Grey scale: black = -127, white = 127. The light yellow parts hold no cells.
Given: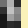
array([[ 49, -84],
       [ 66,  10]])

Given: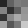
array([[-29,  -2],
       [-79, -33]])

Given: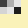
array([[ 46, 100],
       [102, -99]])

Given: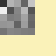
array([[ 53,  37],
       [-45,   6]])

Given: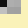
array([[46, 43],
       [33, 32]])

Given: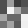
array([[ 30, -68],
       [118,  44]])

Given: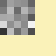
array([[ 32,  20],
       [ 59, -20]])

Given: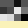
array([[ -39, -110],
       [ -53,  104]])

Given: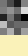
array([[ -53, -100],
       [  19,  -15]])
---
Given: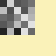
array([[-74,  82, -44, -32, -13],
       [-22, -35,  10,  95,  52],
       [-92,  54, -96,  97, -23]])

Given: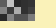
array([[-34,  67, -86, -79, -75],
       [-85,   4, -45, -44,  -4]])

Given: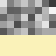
array([[ 97,   2,  40,  69,  18,  72, -20, -69],
       [-24,  21,   4,  81, -45,  79,  50,   0],
       [-40,   3,  42,  66, -30,  21,  41,  40]])

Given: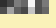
array([[-81, -59,  -3, -24, 118, -45,  -6]])

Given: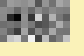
array([[ -13,   28,   21,   15,   27,  -42,   20,  -13,   38,   22],
       [  10,  -88, -122,   17,  -75,   82,  -38,   50,   -9,  -34],
       [   2,  -30,  -67,   37,  -43,    7,  -25,   39,   -9,  -11]])

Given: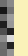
array([[-16,   9],
       [-20,  28],
       [-48, -96],
       [-17, -92]])

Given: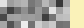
array([[ 97,  29,  43,  52,  -8,   8,  55,  25, -70,  39],
       [-54,  32,  35,  28,  30,  23, -64, -10,  60,  64]])

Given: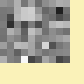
array([[ 20,  11,  48,  -9,  32, -19,  13,  27,  45,  40],
       [ -9, -53,  56,  73,  76,  45,  -6, -18, -50, -28],
       [-11,  48,  26, -30,  63,  37, -14,  13,  -1, -14],
       [ 30,  -3,  58,  54,  37, -10,  86, -45,  -8,   5],
       [ 46,   1,  -7, 119, -58, -34,  37,  12, -58, -38]])

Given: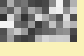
array([[-49,  46, -24, -11, -55, -64, -56,  10, 115, -32,  49],
       [-78,  88,   4, -76, -26,  95,  43,   1, -46,  91, -50],
       [-47,  39,  72,  26, -69, -42, -26, -21,  11,  17, -53]])
